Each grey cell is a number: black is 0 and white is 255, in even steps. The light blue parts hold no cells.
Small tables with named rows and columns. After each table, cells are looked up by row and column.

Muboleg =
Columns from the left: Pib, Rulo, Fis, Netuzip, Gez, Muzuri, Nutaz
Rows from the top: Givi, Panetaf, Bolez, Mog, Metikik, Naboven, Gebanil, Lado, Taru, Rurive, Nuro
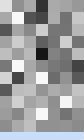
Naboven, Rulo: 248
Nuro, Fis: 191
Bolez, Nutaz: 183
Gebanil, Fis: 175
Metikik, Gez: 130
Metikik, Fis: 185

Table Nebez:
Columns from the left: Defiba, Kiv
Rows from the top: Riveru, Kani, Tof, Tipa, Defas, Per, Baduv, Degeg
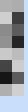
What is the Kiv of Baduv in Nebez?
92
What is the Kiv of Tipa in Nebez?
37
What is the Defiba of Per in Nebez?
68
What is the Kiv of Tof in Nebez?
92
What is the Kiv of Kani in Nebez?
61
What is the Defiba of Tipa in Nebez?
145
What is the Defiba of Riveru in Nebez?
177
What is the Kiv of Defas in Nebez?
188
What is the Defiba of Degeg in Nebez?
175
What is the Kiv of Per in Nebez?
205
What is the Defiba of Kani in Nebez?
207
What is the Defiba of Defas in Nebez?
201
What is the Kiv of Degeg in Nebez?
208
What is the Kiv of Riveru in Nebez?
173
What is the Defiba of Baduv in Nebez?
22
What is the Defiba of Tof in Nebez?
139

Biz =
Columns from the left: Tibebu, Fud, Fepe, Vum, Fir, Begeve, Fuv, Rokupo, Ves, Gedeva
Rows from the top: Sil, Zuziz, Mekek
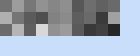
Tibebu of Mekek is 107
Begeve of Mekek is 155
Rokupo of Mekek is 57
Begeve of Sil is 143
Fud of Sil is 157
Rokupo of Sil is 110
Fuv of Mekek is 90
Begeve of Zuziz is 139
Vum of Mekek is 216
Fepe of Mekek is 95
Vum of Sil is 146
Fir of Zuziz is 130
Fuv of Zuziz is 94
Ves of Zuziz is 59
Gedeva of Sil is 106
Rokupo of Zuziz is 106
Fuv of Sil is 87

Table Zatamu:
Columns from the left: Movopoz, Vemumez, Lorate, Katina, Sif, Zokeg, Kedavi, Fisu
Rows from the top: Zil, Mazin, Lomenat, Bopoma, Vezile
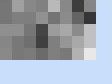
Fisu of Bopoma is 192
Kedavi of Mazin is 100
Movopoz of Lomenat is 143
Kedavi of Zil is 62
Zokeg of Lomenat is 168
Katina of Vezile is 107
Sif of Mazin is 116
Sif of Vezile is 127
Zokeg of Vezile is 121
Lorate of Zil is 136
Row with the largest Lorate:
Zil

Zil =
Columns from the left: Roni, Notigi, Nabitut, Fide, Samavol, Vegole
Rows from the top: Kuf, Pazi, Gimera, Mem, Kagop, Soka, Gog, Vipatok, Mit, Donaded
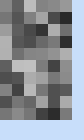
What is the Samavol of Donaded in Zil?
44
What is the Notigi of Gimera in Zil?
94
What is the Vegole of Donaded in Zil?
122
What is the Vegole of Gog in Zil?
139
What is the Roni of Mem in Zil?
178
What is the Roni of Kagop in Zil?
177
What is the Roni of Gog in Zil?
78
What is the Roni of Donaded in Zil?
118
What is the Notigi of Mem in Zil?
87
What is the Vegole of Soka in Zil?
142
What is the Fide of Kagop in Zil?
135
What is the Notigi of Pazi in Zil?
85
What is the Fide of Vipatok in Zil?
119
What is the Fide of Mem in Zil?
105
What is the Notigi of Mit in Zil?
118
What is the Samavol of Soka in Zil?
67
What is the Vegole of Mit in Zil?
171
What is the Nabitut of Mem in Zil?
78
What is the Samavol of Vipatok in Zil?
80
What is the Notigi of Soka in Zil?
190

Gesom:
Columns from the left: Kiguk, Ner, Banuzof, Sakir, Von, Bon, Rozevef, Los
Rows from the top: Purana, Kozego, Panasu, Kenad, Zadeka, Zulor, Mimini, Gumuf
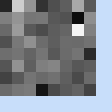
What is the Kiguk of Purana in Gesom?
37
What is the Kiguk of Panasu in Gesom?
105
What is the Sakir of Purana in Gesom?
50
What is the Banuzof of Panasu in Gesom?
89
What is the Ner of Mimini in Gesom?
89
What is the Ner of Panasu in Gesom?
155
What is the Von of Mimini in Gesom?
113
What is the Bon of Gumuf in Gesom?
90
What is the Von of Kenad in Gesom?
94
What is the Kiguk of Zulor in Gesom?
85
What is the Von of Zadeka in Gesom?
88
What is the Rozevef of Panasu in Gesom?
244
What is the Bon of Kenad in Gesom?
108
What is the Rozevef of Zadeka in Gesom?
116
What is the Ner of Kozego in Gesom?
148
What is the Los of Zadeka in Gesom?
42
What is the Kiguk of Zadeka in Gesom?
110
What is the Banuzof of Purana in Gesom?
148
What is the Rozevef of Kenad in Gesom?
107
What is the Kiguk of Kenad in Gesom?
80
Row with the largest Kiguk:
Kozego

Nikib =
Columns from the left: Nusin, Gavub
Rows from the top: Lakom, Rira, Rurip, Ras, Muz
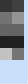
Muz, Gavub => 116
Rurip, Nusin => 100
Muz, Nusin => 194
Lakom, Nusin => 53
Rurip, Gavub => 100
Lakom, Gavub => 64
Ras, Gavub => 33
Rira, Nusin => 115
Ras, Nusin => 32

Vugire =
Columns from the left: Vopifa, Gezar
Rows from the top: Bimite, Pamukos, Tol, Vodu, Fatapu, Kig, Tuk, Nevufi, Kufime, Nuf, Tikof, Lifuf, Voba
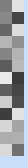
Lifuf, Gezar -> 175
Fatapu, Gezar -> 179
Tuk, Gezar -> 60
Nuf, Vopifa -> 61
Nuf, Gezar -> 226
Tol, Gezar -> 220
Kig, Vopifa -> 92
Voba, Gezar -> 112
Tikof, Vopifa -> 214
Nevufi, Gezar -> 70
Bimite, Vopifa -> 126
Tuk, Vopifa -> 233
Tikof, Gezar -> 164
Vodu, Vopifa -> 181
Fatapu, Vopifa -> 132
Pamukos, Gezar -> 70
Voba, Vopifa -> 217
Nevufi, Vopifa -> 95
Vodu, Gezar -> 144
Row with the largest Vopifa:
Tuk

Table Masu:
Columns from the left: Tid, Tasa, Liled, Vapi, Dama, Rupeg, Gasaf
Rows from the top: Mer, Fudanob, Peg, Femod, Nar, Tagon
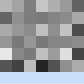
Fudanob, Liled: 125
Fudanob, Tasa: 144
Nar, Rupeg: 222
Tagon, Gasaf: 171
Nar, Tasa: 135
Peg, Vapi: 191
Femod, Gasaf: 139
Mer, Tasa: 163
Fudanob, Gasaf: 168
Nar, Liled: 123
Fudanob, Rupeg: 139
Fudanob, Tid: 100
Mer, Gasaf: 98
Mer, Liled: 126
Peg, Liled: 140
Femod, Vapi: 121
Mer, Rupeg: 154

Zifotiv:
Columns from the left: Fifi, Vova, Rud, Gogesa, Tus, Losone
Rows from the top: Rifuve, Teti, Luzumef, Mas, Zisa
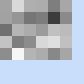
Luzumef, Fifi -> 112
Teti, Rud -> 118
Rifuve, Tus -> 126
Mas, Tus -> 223
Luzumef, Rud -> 172
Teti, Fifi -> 162
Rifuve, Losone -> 167
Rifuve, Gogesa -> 173
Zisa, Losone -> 166
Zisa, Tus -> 136
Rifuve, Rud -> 175
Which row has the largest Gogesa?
Mas

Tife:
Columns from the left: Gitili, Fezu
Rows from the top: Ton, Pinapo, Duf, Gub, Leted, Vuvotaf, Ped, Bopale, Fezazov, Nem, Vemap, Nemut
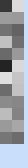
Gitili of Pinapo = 156
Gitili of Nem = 188
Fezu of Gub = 111
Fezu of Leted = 153
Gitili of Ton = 55
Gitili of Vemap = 154
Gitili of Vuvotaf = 35
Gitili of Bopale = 108
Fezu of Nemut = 108
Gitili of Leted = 106
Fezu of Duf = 99

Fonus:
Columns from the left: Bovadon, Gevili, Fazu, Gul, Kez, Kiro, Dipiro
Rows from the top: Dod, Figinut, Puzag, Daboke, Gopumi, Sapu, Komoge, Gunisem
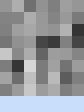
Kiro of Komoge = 92
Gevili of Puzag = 159
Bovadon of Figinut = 131
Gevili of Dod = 174
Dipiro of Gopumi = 133
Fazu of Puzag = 167

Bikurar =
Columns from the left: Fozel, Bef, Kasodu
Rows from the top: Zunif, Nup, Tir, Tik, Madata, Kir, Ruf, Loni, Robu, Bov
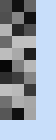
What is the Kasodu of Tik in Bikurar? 193
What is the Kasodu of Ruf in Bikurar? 132
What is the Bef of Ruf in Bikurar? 61
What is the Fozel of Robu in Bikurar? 112
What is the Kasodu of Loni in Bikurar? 57
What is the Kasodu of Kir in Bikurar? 183
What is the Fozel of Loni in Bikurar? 191
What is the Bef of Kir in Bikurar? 127
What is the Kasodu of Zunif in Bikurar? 101
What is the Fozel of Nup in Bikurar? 79
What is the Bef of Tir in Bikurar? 39
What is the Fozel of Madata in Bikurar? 189
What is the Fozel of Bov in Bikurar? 86
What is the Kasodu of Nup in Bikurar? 17
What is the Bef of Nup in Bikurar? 133
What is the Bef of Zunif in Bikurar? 16
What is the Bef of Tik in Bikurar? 192
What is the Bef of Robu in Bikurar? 173
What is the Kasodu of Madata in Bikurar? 30
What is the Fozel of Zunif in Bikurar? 84

